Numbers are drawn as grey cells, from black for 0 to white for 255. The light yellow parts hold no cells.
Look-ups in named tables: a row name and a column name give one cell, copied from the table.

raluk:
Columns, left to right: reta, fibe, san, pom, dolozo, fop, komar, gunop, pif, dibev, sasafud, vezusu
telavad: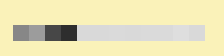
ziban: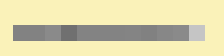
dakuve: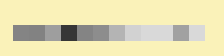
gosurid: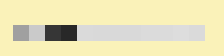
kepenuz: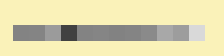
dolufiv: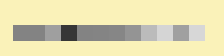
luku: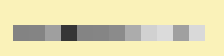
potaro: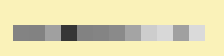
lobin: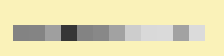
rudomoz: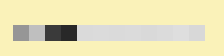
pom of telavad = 46
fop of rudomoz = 219
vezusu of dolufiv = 215
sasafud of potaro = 160
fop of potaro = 132
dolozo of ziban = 131
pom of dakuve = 54
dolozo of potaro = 130

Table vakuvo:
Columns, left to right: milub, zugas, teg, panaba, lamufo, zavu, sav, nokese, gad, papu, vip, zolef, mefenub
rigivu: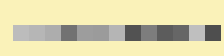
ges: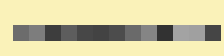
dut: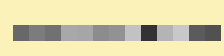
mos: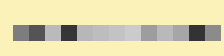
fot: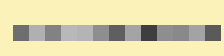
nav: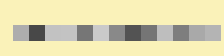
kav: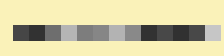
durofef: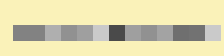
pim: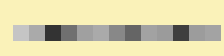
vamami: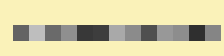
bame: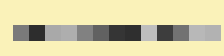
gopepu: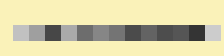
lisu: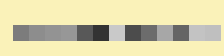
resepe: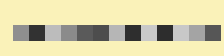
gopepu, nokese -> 75
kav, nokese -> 137
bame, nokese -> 47
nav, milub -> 173
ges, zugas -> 125
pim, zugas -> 170
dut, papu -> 180
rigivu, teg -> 173
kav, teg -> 110
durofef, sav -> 74
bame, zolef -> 184
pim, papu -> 155
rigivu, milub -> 188
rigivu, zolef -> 191

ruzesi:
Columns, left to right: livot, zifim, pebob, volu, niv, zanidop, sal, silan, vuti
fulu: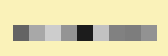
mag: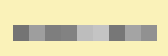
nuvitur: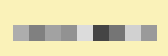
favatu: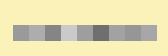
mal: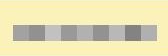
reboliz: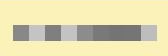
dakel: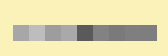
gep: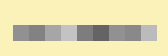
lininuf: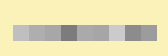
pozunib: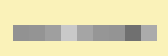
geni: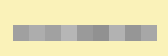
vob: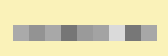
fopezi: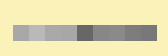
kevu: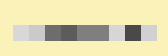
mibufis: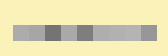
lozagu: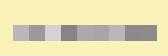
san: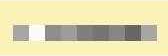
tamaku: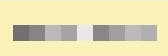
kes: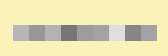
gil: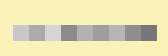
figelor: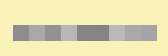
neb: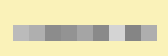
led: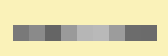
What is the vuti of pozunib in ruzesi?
171
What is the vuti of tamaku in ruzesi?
175
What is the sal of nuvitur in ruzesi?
117
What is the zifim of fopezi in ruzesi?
185
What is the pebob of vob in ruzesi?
168
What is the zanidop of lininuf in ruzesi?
166
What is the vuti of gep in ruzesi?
187
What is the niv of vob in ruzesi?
154
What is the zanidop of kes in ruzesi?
163
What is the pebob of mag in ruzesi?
126
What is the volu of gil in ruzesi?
139
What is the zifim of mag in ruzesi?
158
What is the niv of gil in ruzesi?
178
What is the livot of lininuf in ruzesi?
191
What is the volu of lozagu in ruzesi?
133
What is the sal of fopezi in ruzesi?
138
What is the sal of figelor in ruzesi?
185

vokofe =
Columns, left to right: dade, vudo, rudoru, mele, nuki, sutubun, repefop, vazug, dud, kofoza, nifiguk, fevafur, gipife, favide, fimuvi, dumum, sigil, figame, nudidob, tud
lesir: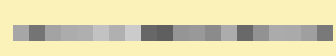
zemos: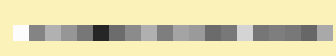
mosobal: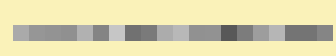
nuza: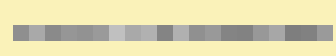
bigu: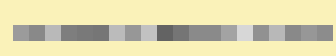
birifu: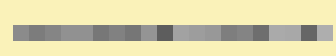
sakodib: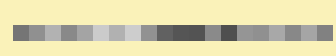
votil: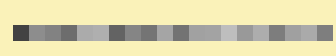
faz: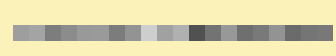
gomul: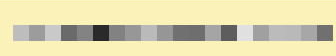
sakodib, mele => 137
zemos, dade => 252
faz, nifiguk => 176
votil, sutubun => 175
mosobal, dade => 170
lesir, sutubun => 194
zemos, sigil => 126

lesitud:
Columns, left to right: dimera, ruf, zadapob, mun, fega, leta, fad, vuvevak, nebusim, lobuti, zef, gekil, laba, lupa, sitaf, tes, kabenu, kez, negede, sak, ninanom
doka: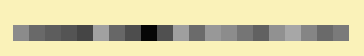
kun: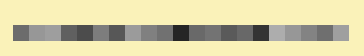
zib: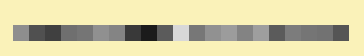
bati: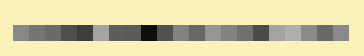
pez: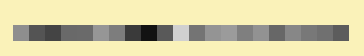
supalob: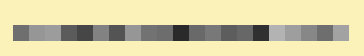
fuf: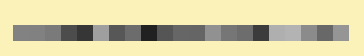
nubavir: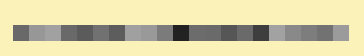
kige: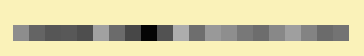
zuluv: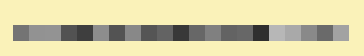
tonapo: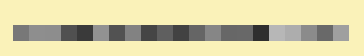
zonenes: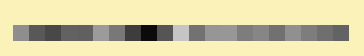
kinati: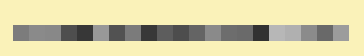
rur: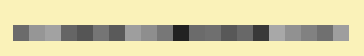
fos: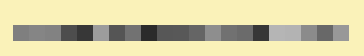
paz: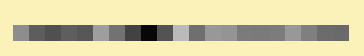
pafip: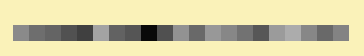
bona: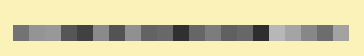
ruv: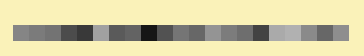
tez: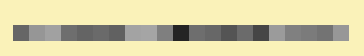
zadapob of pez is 68
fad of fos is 85
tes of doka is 97
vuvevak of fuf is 108
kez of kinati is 176
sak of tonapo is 105
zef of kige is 173
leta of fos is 156
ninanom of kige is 115

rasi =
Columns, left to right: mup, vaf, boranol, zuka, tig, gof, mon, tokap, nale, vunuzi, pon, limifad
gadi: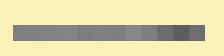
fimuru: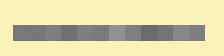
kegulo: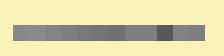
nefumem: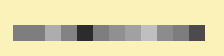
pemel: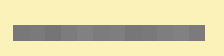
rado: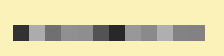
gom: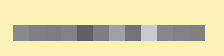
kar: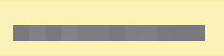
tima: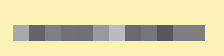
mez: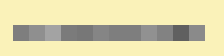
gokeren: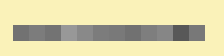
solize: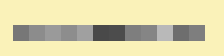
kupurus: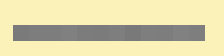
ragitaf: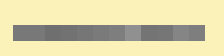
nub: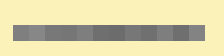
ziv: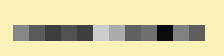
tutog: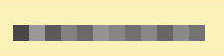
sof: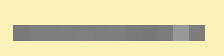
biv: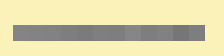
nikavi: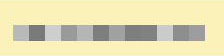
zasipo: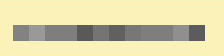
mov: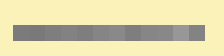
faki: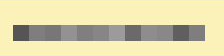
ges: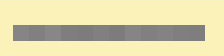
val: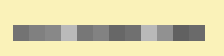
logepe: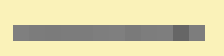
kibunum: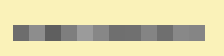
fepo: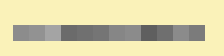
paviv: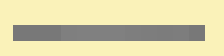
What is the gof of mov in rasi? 133
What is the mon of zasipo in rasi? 96
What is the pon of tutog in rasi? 137
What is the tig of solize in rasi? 160
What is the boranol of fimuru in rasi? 126
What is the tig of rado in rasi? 142
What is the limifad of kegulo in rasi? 126
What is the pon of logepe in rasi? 102
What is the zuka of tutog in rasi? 129
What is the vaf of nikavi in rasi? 122
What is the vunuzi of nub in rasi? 126

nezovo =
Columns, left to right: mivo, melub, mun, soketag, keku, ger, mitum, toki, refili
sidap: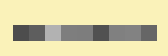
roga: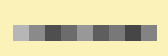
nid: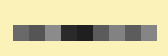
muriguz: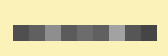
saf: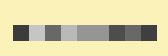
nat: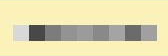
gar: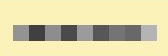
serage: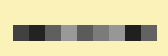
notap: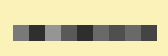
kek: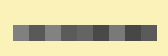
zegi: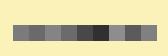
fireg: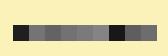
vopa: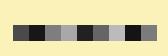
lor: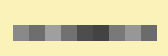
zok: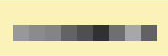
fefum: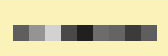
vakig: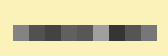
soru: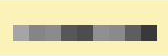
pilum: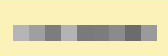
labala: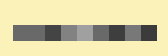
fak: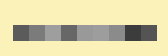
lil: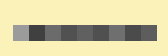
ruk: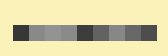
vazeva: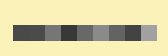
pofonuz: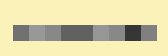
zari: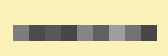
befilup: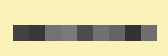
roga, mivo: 182
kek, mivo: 128
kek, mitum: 121
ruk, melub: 137
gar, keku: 155
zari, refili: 71
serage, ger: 123
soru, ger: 144
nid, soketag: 42
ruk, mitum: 135
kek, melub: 89
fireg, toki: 94
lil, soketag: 81
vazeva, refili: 161
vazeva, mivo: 73
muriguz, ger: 96
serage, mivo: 65
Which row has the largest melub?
saf

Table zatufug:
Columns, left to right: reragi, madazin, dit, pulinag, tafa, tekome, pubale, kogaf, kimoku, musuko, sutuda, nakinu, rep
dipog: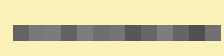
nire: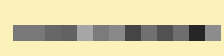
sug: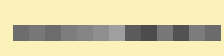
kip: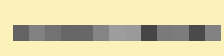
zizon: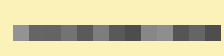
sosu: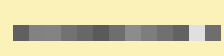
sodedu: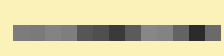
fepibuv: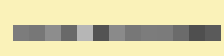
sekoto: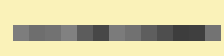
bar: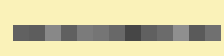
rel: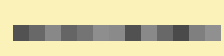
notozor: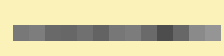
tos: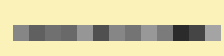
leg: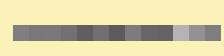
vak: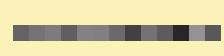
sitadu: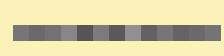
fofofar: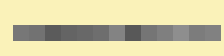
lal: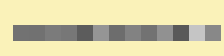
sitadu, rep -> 116
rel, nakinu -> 127
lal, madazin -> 113
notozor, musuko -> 77
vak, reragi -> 100
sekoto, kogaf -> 113
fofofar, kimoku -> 117
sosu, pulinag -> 114

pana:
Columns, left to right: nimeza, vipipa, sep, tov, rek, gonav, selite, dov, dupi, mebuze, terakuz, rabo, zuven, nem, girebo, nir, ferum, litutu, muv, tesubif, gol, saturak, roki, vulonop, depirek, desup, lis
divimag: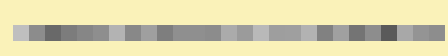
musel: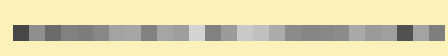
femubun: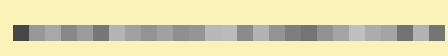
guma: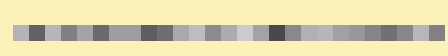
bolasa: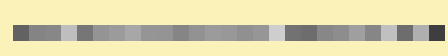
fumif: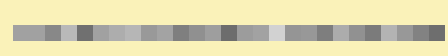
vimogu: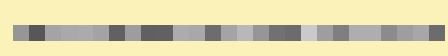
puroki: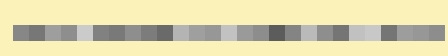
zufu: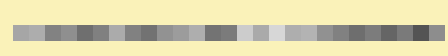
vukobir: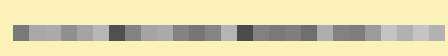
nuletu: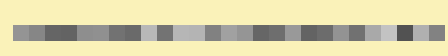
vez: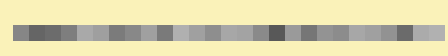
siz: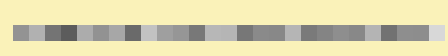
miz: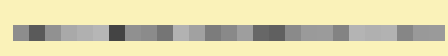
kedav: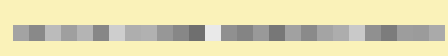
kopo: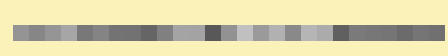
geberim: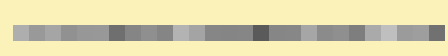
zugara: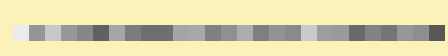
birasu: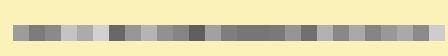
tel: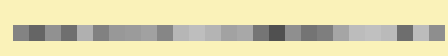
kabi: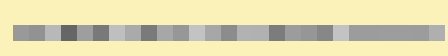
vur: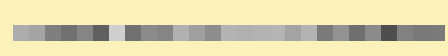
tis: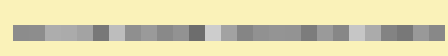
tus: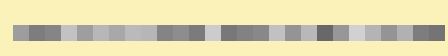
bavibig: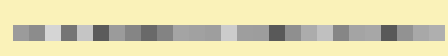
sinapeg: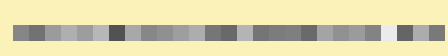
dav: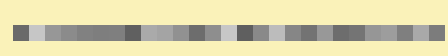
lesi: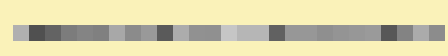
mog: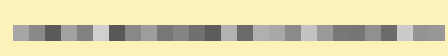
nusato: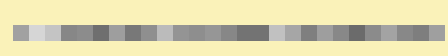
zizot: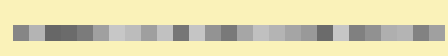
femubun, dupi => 147
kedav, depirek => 157
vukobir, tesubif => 173
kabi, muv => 150
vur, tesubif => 122
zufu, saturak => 110
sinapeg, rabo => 173
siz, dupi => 194
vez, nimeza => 134
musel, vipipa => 143
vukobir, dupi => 164
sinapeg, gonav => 183
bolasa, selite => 155
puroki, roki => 200
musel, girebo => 201
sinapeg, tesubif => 164

